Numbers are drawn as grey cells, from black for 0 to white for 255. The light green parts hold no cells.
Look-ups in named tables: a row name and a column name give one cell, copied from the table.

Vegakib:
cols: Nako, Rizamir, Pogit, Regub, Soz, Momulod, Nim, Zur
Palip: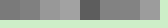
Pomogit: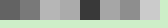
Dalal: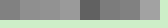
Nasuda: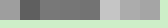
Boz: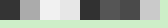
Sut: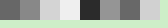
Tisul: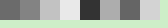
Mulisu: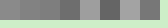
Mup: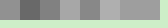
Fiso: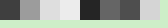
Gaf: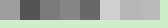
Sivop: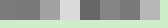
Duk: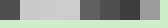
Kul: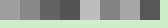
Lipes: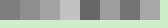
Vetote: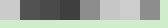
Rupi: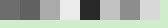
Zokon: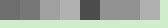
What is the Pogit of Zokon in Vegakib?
160
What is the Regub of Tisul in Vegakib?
233
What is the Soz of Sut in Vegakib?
43
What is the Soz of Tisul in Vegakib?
51
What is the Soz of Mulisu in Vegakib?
158
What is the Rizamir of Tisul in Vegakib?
131
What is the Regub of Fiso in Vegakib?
236
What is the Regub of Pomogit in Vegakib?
171
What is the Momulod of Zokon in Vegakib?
146
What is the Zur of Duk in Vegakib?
156
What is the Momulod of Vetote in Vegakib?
198
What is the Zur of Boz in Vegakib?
202
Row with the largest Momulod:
Gaf

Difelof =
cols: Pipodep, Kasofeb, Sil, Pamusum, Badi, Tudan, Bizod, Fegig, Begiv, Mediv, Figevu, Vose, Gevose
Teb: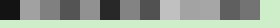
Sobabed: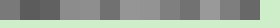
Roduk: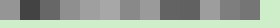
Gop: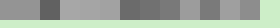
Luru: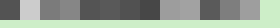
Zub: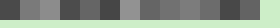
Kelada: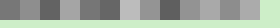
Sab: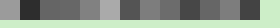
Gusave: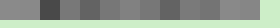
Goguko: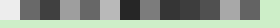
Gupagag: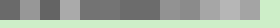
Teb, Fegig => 81
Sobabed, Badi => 142
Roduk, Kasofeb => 67
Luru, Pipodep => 83
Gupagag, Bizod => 108
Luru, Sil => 123
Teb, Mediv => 163
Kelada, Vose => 141
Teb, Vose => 95
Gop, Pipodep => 148
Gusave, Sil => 73
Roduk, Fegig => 154
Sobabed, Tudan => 113
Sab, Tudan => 170
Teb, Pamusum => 84
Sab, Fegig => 125
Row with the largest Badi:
Gop

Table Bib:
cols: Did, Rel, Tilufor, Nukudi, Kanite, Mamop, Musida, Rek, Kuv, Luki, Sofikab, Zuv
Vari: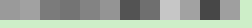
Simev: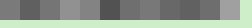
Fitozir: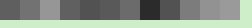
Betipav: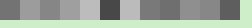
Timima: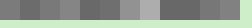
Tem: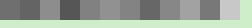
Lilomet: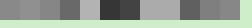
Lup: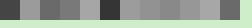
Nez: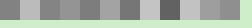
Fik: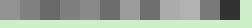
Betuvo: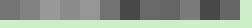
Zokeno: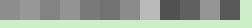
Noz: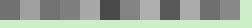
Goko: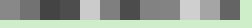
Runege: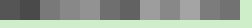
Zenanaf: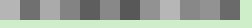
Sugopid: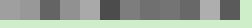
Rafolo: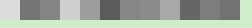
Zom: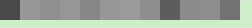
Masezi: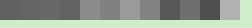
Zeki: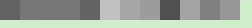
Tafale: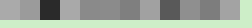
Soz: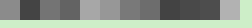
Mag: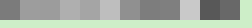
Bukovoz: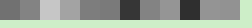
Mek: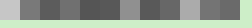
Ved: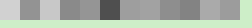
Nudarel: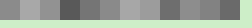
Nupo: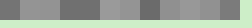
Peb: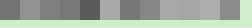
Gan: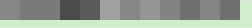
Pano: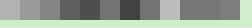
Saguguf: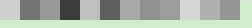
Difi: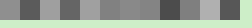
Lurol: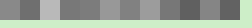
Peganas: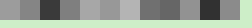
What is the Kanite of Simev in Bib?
131
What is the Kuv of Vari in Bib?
198
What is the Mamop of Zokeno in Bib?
114
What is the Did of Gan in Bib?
134
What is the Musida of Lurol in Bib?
129
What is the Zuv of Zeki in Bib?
151
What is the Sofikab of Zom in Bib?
142
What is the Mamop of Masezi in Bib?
129
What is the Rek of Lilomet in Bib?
171
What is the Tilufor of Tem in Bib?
141
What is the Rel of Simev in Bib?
96
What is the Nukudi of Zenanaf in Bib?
131
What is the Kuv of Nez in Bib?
98
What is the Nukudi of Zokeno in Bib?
147
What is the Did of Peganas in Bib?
156
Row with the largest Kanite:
Goko

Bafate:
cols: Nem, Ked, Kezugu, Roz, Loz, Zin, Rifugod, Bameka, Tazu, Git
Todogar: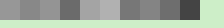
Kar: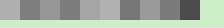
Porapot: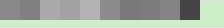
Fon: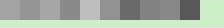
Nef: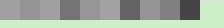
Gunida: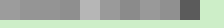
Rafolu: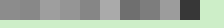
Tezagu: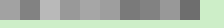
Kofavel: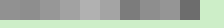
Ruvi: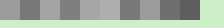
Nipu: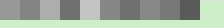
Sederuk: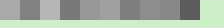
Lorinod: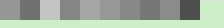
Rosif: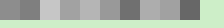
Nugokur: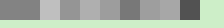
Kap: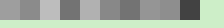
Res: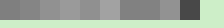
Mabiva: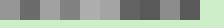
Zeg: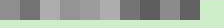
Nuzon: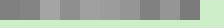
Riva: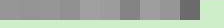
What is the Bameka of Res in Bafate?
130
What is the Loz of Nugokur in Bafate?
175
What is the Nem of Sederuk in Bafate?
169
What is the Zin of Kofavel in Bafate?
164
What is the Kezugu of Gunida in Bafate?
148
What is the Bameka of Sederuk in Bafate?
141
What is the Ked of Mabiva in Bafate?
108

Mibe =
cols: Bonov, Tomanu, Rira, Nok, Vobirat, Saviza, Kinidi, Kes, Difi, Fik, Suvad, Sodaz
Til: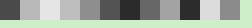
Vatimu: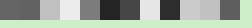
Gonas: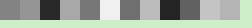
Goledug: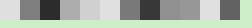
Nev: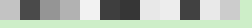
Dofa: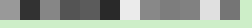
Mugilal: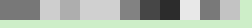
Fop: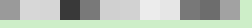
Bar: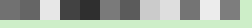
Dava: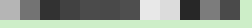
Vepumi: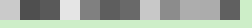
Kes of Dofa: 136
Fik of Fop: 120
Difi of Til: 163
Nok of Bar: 66
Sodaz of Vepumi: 96
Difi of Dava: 220
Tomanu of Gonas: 149
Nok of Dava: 65
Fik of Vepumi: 173
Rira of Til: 229
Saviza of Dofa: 41
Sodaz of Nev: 204
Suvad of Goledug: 224
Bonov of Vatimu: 101
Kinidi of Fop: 210
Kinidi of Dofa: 235

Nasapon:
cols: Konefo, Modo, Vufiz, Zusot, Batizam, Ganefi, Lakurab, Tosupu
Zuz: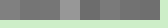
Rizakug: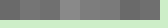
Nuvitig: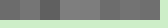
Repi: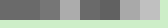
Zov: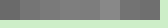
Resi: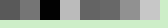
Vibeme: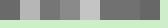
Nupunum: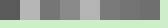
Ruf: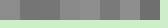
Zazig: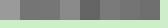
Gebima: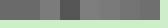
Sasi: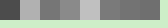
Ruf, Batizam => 142
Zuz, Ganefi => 122
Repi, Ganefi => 97
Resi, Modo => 117
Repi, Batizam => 106
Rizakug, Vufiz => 112
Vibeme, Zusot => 138
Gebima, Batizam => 125
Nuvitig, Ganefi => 109
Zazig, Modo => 117

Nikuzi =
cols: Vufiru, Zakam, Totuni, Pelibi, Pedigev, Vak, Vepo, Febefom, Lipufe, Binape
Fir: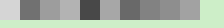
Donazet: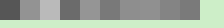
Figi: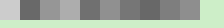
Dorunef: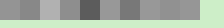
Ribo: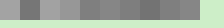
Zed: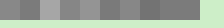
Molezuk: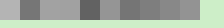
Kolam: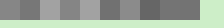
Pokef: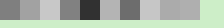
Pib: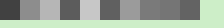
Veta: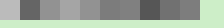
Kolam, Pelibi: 133
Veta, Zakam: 101
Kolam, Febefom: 102
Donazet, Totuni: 186
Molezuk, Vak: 149
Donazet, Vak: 121
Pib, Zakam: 141
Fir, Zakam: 113
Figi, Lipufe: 126
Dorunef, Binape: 150
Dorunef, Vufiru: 148
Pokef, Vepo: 109
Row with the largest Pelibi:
Fir

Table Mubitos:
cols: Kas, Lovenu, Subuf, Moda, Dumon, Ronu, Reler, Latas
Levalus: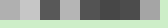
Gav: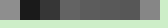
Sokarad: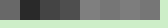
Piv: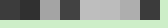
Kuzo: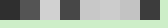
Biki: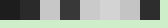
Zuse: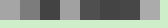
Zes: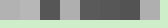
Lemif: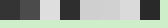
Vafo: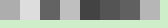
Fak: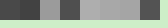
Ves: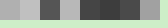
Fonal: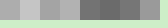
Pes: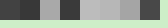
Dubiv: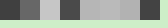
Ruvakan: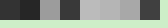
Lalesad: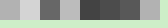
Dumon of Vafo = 67
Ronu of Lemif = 209
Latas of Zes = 175
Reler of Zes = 83
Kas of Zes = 178
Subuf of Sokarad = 68
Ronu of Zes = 87
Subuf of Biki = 199
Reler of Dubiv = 178
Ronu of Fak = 168
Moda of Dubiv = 74
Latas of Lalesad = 178
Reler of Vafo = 96
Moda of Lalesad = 188
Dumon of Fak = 174
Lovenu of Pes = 56
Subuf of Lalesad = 103
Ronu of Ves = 61

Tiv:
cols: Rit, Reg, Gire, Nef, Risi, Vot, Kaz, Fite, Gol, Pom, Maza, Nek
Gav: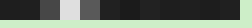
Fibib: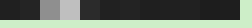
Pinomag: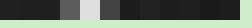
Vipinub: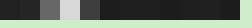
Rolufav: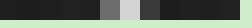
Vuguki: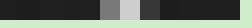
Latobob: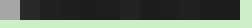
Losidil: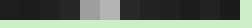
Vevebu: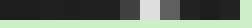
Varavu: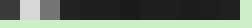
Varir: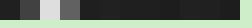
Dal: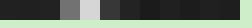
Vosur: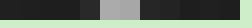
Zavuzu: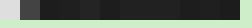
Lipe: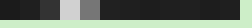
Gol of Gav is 30
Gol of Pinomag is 29
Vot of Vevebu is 32
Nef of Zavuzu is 31
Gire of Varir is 222
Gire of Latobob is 33
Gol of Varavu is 31
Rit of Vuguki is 30
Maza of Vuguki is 30
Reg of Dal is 32
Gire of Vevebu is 32
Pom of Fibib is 33
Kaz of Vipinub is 30
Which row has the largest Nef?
Gav

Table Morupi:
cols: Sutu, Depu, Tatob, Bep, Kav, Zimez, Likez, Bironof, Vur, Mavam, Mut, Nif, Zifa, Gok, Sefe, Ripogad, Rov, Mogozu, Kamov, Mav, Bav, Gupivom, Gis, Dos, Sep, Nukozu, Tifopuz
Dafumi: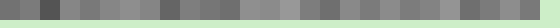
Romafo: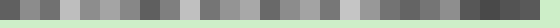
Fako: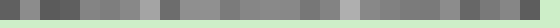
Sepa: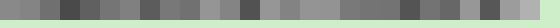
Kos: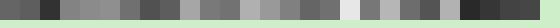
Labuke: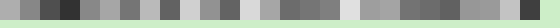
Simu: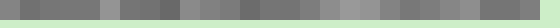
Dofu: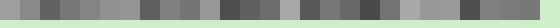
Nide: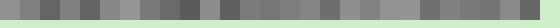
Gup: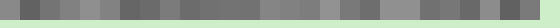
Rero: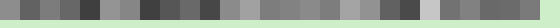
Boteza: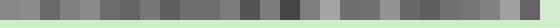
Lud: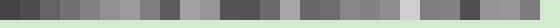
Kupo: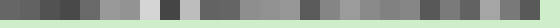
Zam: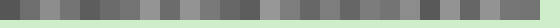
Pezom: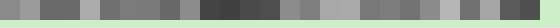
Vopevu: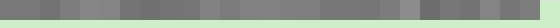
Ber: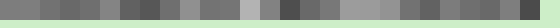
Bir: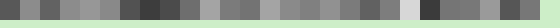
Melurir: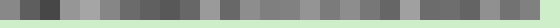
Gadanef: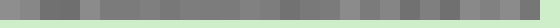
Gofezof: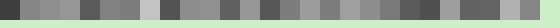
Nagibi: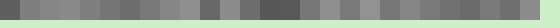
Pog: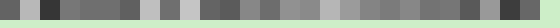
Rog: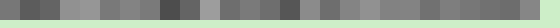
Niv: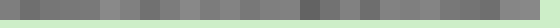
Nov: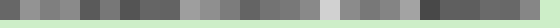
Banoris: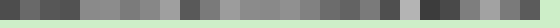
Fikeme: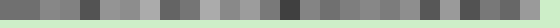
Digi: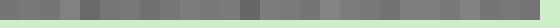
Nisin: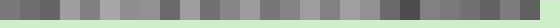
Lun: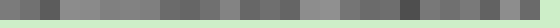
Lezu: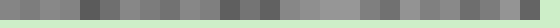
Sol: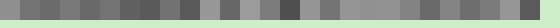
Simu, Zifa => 108
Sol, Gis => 132
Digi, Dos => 130
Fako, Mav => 129
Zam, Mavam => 147
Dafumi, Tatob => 84
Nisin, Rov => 129
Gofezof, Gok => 87
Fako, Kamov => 136
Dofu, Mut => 152
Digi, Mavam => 125
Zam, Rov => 125
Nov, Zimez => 119
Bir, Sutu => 88
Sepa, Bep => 74
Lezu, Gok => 97
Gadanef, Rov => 123
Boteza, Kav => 138
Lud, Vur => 91
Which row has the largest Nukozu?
Labuke

